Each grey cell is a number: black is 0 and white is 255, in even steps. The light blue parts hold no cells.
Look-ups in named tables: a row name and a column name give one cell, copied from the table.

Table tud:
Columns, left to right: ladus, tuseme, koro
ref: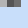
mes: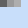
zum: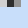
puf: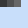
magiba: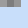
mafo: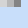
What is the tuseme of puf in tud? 80
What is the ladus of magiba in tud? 156
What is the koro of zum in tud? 148
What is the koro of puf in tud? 103
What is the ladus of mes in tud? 97
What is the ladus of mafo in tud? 212
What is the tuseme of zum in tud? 46
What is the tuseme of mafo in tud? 183
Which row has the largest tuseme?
mafo

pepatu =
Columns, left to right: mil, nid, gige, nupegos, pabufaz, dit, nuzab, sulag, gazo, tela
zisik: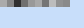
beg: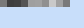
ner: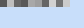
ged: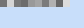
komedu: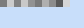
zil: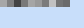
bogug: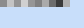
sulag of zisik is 188
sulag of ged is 177
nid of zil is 127
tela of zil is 107
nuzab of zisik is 117
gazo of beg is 161

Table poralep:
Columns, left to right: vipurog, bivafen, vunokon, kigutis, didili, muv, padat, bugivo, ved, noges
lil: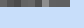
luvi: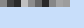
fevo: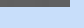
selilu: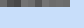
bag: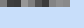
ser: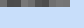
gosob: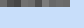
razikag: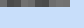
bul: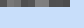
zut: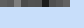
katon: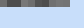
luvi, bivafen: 66
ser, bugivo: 112
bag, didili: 126
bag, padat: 59
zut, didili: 82
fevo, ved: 96
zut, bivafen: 90
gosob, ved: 109
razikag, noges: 114
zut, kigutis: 75
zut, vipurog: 95
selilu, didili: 109

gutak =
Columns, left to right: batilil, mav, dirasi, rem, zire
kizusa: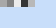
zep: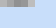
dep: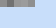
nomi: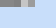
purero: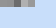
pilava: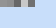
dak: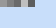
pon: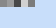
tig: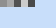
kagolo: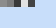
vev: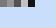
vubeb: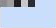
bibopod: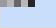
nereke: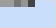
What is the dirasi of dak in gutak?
106
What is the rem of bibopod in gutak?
185
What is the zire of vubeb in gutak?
44
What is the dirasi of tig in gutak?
82
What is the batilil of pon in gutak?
136
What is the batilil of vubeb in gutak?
140
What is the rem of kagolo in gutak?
225
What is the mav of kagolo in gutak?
124
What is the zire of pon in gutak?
123
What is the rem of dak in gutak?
191
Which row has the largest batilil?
zep

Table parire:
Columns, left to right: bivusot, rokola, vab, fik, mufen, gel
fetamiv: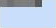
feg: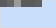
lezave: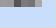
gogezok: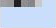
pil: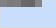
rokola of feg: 102
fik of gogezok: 141
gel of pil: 132
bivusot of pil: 129
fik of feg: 90
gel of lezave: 169
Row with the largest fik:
gogezok

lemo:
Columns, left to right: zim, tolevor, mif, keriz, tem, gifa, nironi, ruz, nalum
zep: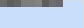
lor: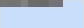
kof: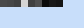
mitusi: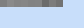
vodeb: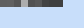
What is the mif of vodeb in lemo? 85
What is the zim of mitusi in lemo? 127
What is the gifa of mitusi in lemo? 131
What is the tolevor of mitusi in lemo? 138
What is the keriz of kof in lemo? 212
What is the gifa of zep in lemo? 130
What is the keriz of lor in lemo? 128
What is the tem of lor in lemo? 108
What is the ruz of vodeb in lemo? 63
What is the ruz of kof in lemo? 24
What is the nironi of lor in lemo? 106
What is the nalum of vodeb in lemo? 63

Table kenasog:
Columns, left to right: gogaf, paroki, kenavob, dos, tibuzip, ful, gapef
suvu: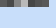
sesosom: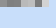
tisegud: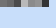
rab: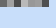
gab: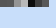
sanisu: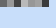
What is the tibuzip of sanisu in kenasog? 151
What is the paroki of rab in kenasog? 161
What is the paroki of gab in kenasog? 87
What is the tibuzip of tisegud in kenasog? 139
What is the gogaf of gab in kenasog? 85
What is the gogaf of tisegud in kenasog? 114
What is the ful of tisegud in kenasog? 147
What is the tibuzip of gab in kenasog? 13
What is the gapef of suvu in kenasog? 88
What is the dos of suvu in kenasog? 185
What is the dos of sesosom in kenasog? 185
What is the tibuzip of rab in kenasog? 152
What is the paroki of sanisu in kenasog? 153
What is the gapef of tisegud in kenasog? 52
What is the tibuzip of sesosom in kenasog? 190
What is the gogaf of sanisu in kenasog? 104
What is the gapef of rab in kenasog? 79
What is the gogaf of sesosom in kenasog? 144
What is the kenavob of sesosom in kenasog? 129
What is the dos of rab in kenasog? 185

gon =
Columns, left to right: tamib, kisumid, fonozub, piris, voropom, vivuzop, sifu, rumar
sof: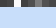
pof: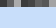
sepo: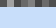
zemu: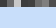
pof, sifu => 87
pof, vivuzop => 98
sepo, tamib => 84
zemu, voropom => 64
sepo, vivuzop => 68
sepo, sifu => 106
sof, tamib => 64
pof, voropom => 69
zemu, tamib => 60
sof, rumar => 71
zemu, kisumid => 106
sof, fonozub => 251
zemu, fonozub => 200
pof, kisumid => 98
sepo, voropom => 128
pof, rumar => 163
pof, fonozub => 171
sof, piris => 65
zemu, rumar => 77
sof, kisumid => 70

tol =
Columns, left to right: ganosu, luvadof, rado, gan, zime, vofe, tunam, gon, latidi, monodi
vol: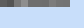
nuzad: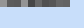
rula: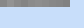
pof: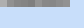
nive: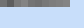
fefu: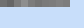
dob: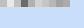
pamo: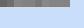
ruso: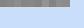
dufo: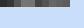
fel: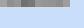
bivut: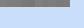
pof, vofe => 148
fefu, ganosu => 112
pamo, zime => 130
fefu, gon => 124
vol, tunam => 109
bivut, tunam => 123
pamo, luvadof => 111
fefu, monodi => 125
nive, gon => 125

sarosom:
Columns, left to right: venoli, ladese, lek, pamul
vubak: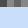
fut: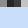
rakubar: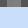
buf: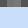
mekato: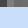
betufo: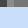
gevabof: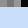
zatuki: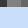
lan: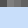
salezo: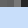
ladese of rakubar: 125
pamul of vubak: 134
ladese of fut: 39
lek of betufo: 118
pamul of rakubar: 84
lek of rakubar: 127
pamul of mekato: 109
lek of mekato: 106
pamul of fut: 195
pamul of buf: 83
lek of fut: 60
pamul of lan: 98
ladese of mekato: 125
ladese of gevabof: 119
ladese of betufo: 139
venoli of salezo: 100

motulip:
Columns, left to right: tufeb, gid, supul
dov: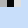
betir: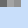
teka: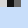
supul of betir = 146
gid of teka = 18
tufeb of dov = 180
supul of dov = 223
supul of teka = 104
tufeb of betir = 106
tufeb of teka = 214
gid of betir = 164
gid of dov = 7
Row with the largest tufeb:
teka

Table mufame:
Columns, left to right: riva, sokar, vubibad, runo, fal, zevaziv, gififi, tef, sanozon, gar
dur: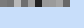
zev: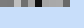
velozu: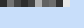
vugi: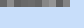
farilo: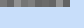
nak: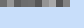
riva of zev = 124
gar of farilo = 99
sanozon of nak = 85
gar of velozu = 232
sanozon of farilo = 148
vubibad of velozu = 68
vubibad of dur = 184
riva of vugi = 104
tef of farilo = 101
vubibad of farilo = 145
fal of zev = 166
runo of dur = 111
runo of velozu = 45
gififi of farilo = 107
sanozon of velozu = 50

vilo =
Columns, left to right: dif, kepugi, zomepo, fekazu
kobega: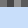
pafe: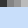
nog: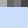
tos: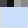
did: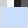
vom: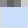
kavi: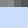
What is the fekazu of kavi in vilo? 86
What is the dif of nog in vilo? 174
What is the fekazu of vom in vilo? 204
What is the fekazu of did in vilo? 92
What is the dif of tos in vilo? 71
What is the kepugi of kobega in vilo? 71
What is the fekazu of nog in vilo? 70
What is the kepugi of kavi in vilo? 139
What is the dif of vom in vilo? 138
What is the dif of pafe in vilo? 52
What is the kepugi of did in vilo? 251
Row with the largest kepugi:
did

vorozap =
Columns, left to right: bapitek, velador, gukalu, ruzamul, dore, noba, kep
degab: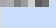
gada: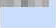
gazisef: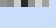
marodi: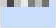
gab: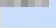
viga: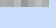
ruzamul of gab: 145
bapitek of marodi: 204
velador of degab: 174
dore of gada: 169
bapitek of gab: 172
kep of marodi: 115
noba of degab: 92
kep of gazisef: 160
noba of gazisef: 212

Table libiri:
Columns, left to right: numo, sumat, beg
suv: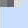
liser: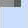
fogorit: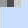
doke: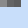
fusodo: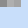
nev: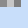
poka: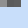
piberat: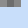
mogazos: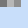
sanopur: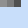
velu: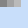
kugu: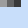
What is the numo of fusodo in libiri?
140
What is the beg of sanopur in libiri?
80
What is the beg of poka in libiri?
94
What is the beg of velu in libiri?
186
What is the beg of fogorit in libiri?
201
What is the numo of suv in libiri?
129
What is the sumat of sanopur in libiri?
123
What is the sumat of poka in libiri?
91

